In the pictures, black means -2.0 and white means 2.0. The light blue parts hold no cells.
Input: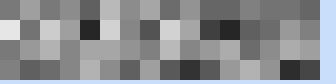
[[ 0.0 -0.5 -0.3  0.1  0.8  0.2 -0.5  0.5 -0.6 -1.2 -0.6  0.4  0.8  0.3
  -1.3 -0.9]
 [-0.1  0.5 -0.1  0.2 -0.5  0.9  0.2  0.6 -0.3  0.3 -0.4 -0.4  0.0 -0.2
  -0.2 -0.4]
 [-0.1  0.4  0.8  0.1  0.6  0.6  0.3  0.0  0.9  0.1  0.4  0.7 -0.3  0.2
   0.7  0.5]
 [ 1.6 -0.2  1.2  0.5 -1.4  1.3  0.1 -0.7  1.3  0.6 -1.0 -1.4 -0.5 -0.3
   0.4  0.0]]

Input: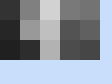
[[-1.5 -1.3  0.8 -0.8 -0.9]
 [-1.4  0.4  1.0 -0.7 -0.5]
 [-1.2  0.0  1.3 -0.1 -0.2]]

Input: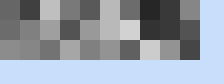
[[ 0.2  0.1 -0.2  0.6  0.0  0.3 -0.5  1.2  0.3 -0.9]
 [-0.3  0.0  0.5 -0.7  0.4  0.9  1.3 -1.2 -1.1 -0.7]
 [-0.4 -1.0  1.0 -0.1 -0.6  0.9 -0.3 -1.4 -1.1  0.1]]

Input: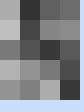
[[-0.1 -0.7 -1.1 -0.6]
 [ 0.7 -1.2 -0.5 -0.3]
 [ 0.8  0.3 -0.1 -0.8]
 [ 1.0 -0.9  0.1  0.2]
 [ 0.3  0.0  0.7 -1.1]]

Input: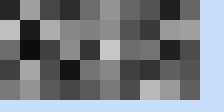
[[-0.3 -1.8 -1.0  0.2 -1.2  1.1 -0.3 -0.2 -1.5 -0.8]
 [-1.4  0.5 -0.9 -1.3 -0.3  0.3 -0.4 -0.7 -1.5 -0.4]
 [-1.0  0.6 -0.8 -1.7 -0.2  0.1 -1.0 -1.2 -0.5 -0.7]
 [-0.1  0.3 -0.6 -0.9 -0.6 -0.1 -0.8  0.9  0.4 -0.5]
 [ 1.0 -1.6  0.7  0.1  0.0  0.2 -0.7 -1.1  0.4  0.5]]

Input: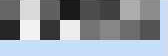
[[-1.4  1.8 -1.2  1.7 -0.2  0.1 -0.3 -0.7]
 [-0.4  1.4 -0.5 -1.6 -0.8 -1.0  0.7  0.2]]
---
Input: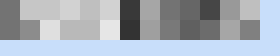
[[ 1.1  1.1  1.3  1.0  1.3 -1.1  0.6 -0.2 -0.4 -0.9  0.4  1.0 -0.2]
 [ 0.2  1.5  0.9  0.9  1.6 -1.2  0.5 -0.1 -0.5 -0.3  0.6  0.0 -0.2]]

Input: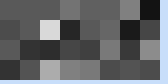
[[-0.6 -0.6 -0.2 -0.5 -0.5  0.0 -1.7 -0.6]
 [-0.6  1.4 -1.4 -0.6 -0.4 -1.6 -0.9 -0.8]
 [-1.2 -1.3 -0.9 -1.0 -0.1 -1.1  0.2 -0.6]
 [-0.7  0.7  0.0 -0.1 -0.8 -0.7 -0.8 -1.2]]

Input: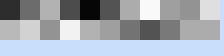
[[-0.3  0.8 -0.8 -1.9 -0.7  0.7  1.9  0.5  0.3  1.5 -1.3]
 [ 1.3  0.3  1.8  0.8  0.5 -0.2 -0.7 -0.1  0.7  0.7  0.9]]

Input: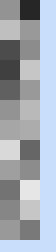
[[-1.4  0.3]
 [ 0.4  1.0]
 [ 0.2 -0.8]
 [ 1.1 -1.0]
 [ 0.4 -0.5]
 [ 0.9  0.3]
 [ 0.7  0.6]
 [-0.4  1.4]
 [ 0.2  0.5]
 [ 1.6 -0.2]
 [ 1.1  0.1]
 [-0.1  0.4]]

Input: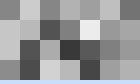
[[ 1.2  0.1  0.8  0.5  1.0 -0.2  0.1]
 [ 0.9 -0.7  0.0  1.7  0.4  0.6  1.1]
 [-0.7  0.7 -1.1 -0.6  0.0  0.4  1.1]
 [-0.8  1.3  0.9 -0.9  0.5  0.8  0.2]]

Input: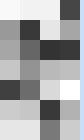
[[ 1.8  1.8 -0.9  1.9]
 [-1.1  1.6  0.6  0.4]
 [-0.4 -1.2 -1.1  0.6]
 [ 0.3  0.9  1.0  1.1]
 [-0.3  1.4  2.0 -1.0]
 [ 1.1 -1.1  0.8  1.2]
 [ 1.6 -0.1  1.2  1.6]]

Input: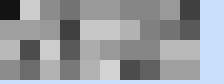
[[ 1.2  0.2 -0.2  0.4  0.4  0.1  0.1  0.4 -1.0 -1.7]
 [ 0.5  0.4 -1.0  1.1  1.1  0.8  0.0 -0.2 -0.6  0.5]
 [-0.8  1.2 -0.6  0.7  0.4  0.1  0.1  0.9  0.9  0.9]
 [-0.3  0.8 -0.1  0.8  1.3 -0.8 -0.5  0.5  0.5  0.2]]

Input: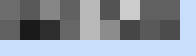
[[-0.6  0.1 -0.5  0.9 -0.7  1.2 -0.5 -0.5 -0.3]
 [-1.6 -1.3 -0.4  0.9  0.2 -0.9 -0.6 -0.8 -0.5]]

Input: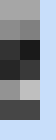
[[ 0.6  0.6]
 [ 0.0  0.2]
 [-1.6 -1.2]
 [-1.1 -1.4]
 [ 1.0  0.3]
 [-0.9 -0.9]]
